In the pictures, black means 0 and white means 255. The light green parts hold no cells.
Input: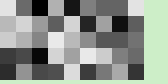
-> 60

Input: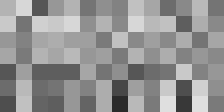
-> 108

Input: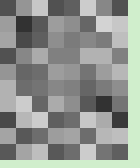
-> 163

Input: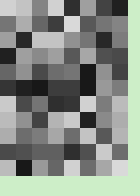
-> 74

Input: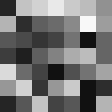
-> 151

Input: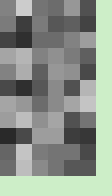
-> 101
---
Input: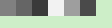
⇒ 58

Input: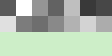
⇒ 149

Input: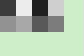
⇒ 32

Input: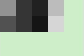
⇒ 33

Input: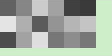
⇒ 203

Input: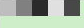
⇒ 42

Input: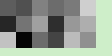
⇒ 129
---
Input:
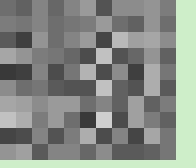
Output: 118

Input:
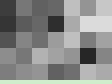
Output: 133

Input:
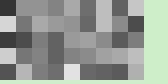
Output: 190

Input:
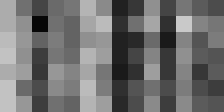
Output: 61

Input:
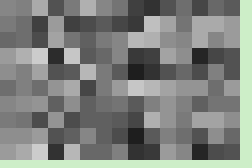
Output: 104

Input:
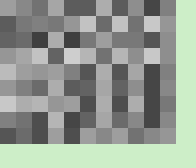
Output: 136
